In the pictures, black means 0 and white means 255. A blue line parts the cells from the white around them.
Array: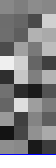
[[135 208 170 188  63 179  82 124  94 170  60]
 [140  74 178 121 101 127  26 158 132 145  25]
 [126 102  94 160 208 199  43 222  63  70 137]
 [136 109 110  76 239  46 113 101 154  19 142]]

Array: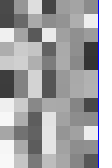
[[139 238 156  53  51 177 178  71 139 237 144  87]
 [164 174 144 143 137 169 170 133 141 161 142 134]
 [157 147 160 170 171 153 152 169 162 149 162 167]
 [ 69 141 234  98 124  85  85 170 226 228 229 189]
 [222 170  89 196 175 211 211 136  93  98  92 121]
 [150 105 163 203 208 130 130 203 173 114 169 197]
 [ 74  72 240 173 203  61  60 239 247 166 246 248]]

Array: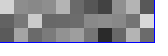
[[ 88 217 107]
 [180 116 180]
 [144 136 104]
 [ 66 141  42]
 [ 86 137 117]
 [106 108 158]
 [180 105 146]
 [142 104 123]
 [136 203 106]
 [141 120 164]
 [211  98  90]]

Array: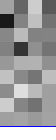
[[ 89 114 131 116 144 189 159 160 163]
 [205 192 130 144 178 117 186 114 154]
 [102 131 187  52 177 137 222 133 164]
 [162  25 135 129 152 193 140 205 160]]

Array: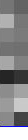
[[ 99 119 123 112 129  52 163 201  68]
 [117 177 130 114 167  37 140 155 138]]

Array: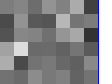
[[ 64 124  50  90 137 115]
 [171 116 168 117  96  99]
 [129 183 149  98 104 128]
 [147  85 112 107 121 121]
 [109  89 131 106 115 140]
 [133 147 135 221  74 106]
 [125  75  83 162 173 114]]
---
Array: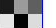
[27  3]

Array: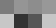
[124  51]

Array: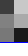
[ 61 170]

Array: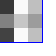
[ 56 198 191]

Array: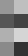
[151  67]

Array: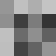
[150  62 143 149]

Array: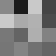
[136 170 175 101]

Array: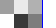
[158  57]
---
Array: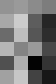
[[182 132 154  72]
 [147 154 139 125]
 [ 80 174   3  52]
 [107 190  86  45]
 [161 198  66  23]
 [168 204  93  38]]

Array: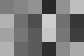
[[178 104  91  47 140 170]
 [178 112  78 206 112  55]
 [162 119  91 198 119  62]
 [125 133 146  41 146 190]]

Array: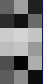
[[ 78   5 173]
 [ 45  18 106]
 [ 92 140  12]
 [ 99 159  32]
 [189 196 153]
 [204 212 196]]

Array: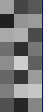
[[ 81  39 134]
 [111  47 119]
 [103  55 155]
 [161  68  88]
 [ 33 148 155]
 [169 176  75]
 [126 190 198]
 [141 205  96]]

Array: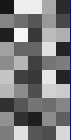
[[146  49  30 140  95]
 [196  64  56 230  36]
 [ 49  87 117 110 133]
 [161 102 102 224  36]
 [133 110  87 153  72]
 [182 140  79 209 203]
 [140 182  64 117 125]
 [125 224  87  79 216]
 [ 22 237 237 169  43]
 [ 30 245  56 188 175]]

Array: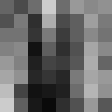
[[189  68  18  24  32 109 181 145]
 [101  75 109 204 109 153 137 145]
 [204  95  24  10  47  81 153  87]
 [115 115  53 122  60  95 137 115]
 [ 81 122  47 173  75  95 159 122]
 [153 129  32  68  60  87 173 101]
 [129 137  18  95  47  81 166 137]
 [166 145  39  53  39 122 166 153]]

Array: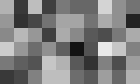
[[151  50  71 115 165 165 115 171 144  35]
 [178  57 190  63 121 103 103 212 144 115]
 [ 57  71 129 190 190 109  89 158 103 178]
 [121  95  83 198 178  89  50 129  77 158]
 [204 151 109 144  95  19  83 232 198 129]
 [137 184 151  63 171 137  89  77 121 171]]
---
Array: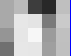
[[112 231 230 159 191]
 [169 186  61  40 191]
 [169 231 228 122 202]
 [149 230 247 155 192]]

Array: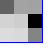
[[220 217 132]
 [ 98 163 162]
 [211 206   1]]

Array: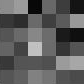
[[ 85  96 129 116  82  75]
 [140 155   8 104  61  20]
 [ 55  45 106  63  91 152]
 [ 85 106 135 108  26  15]
 [100  67 192 107  53  84]
 [ 56  84  85  80 155 167]]

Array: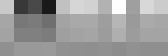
[[144 153 153 154 145 144 143 145 141 145 143 143]
 [201  56  73  25 193 214 210 178 254 159 216 204]
 [166 120 123 111 163 169 169 158 182 154 170 167]
 [163 128 128 124 159 163 165 156 175 156 164 164]]

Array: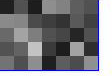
[[115  79 142  31  93  76 144]
 [ 32  81  29 142 130  94  81]
 [138 134  75  62  51  89  64]
 [105 163 126  81  70  37  81]
 [ 82  99 195  59  29 162  45]]

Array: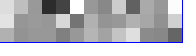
[[177 147 152 152 128 152 181 163 196 223 139 136 101]
 [221 190 153  44  67 255 152 136 204  97 170 152 252]
 [227 150 154 151 216 116 177 148 152 177 167 145 208]]
